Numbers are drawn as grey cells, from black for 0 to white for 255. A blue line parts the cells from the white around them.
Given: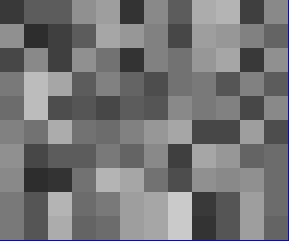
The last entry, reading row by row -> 100
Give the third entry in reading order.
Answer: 92
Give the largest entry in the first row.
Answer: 180
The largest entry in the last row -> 202
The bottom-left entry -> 121
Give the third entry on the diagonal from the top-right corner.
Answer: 166
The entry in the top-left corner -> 57
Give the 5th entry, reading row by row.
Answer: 158
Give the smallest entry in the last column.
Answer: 77
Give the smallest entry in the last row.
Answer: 51
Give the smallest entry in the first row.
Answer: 51
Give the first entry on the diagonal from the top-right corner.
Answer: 137
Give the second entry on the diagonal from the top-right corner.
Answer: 129
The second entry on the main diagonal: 45
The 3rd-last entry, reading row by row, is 85

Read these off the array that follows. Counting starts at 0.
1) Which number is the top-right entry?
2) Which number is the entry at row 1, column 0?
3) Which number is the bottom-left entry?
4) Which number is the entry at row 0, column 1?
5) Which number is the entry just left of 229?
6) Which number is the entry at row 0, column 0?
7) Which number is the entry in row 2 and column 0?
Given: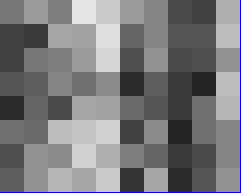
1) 175
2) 65
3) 94
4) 154
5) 126
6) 120
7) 65

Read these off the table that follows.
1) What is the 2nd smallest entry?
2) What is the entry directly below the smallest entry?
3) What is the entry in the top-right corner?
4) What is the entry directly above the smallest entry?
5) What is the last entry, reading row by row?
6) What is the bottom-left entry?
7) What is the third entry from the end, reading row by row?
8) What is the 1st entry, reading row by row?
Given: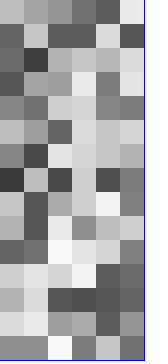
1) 64
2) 198
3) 234
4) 134
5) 114
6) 142
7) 122
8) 190
